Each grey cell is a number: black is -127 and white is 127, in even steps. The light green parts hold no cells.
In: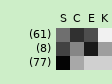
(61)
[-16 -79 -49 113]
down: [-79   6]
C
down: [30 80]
K
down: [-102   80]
E
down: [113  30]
K

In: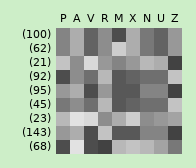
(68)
[-50  98 -50 -61  56  67  56  35  -7]
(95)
[ 24  45 -50  24 -39 -39   4   4 -61]
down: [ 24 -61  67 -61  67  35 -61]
Z

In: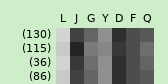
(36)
[ 84 -71 -17  16 -80 -50 -27]
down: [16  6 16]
Y
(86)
[ 73 -62 -27  16 -80 -50 -39]
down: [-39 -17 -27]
Q
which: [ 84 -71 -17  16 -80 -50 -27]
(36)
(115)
[ 73 -91  -5   6 -71 -50 -17]

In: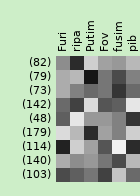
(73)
[ 44   1 -21  -9 -74 -21]
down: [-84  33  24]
Putim
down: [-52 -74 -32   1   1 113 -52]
fusim

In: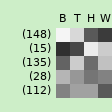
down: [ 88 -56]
T
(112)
[  2  33  33 -38]
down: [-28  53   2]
B
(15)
[-79 -56 108  76]

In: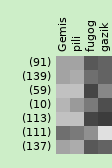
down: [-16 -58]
fugog
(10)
[ 53  26  -5 -49]
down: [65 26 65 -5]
pili
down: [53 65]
Gemis
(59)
[ 65  65 -58   7]

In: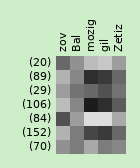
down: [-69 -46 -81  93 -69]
gil
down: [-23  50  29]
zov
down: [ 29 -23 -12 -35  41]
Zetiz
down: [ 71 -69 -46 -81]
gil
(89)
[ 50   7 -81 -69 -23]
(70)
[17 -3 41 -3  7]

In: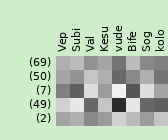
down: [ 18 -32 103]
Subi
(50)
[ 36  18  69  47 -23   9  47 -11]
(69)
[ 47  59  18  36 -11  59   9   0]

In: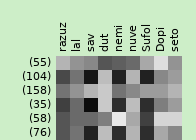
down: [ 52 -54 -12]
razuz
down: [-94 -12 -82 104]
nemi
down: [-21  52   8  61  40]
nuve
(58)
[-42 -21 -21  -1 104  40 -63  85  85]

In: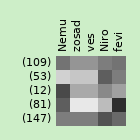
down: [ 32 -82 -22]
fevi
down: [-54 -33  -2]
Nemu

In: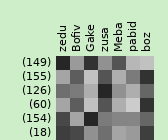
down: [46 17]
Meba
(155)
[ 37 -34  65 -43  46  -4 -77]

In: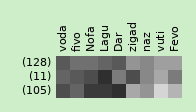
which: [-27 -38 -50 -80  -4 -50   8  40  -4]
(11)
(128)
[-38 -15 -15 -27 -38  20   8  31  31]
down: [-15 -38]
fivo
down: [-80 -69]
Lagu

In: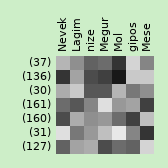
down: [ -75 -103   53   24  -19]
Mol
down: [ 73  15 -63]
Mese

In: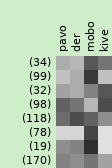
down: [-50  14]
kive
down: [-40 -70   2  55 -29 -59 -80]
mobo
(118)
[-19 -50 -29  14]

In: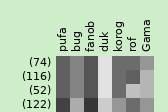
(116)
[-31   4 -42  98 -19 -31  53]
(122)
[-61  44 -73  76  22 -19  22]

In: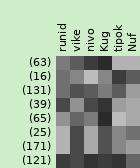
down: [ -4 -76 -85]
Kug
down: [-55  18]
runid
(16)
[-15   6  60   6 -67 -35]

